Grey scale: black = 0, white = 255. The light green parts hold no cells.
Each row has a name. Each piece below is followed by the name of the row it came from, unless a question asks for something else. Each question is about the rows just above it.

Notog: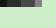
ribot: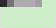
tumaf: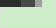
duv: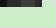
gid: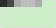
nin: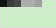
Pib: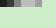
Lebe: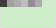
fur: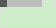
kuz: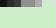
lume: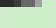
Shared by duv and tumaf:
[44]
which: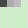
gid
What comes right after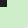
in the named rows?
[60]

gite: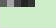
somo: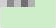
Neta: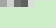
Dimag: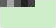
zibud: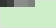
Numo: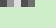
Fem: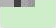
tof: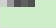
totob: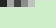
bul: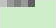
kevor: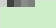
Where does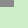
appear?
zibud
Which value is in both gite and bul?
[96]

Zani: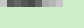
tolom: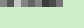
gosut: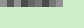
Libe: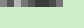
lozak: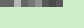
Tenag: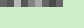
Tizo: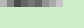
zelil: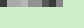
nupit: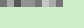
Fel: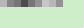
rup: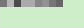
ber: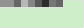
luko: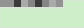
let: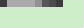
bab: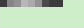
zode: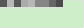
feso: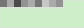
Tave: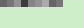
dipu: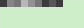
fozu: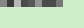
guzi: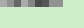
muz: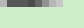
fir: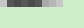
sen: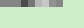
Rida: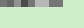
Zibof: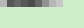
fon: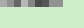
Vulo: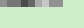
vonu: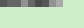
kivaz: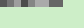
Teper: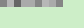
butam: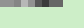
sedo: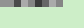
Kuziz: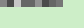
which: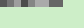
kivaz
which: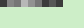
dipu
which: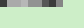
zelil
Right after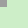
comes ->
[75]
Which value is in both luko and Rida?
[146]

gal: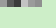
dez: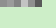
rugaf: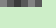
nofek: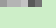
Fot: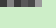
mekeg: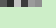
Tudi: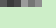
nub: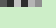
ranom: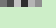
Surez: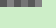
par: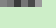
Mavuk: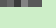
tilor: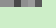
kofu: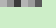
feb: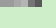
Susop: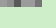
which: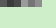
Tudi
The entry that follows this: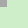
[180]
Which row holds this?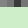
par
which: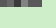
Mavuk
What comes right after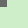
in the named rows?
[59]
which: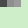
tilor

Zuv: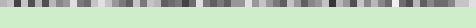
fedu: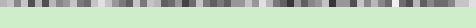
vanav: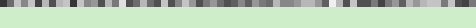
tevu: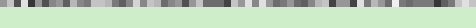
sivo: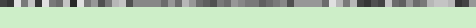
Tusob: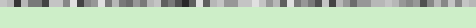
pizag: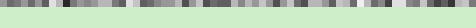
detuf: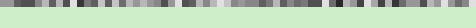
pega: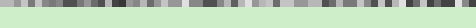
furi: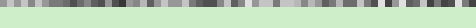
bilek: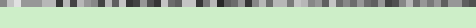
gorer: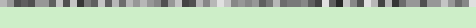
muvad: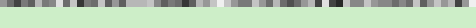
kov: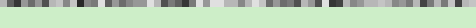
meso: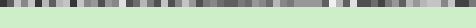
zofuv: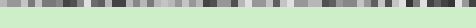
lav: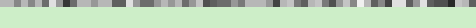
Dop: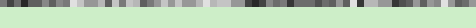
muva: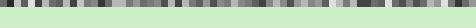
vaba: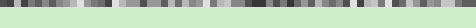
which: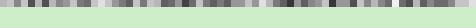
fedu
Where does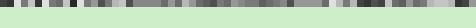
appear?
sivo
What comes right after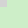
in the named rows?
[135]
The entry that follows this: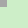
[67]

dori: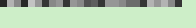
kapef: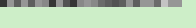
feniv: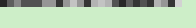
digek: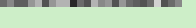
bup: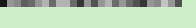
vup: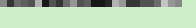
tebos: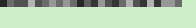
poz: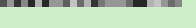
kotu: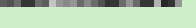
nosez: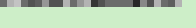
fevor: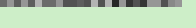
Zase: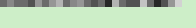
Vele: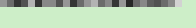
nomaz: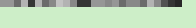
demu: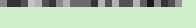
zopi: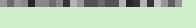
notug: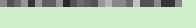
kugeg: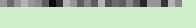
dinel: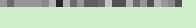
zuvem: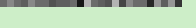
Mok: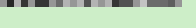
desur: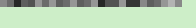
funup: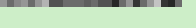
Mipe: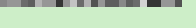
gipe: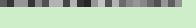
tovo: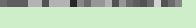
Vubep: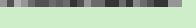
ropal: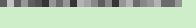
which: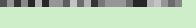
poz
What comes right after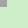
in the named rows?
[136]
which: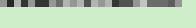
Mok
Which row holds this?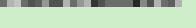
nosez
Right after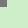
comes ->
[150]

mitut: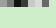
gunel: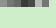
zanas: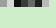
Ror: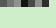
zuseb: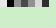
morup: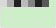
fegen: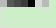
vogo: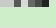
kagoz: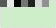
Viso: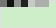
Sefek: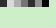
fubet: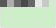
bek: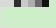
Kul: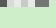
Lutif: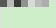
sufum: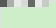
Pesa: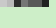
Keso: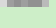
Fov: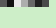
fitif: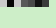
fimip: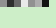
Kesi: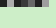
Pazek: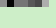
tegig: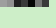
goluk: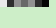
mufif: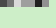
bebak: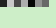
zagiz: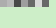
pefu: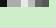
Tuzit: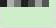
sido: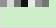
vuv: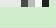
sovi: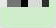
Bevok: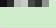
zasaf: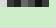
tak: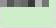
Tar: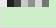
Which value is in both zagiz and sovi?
[217]
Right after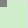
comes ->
[33]
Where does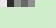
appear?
goluk

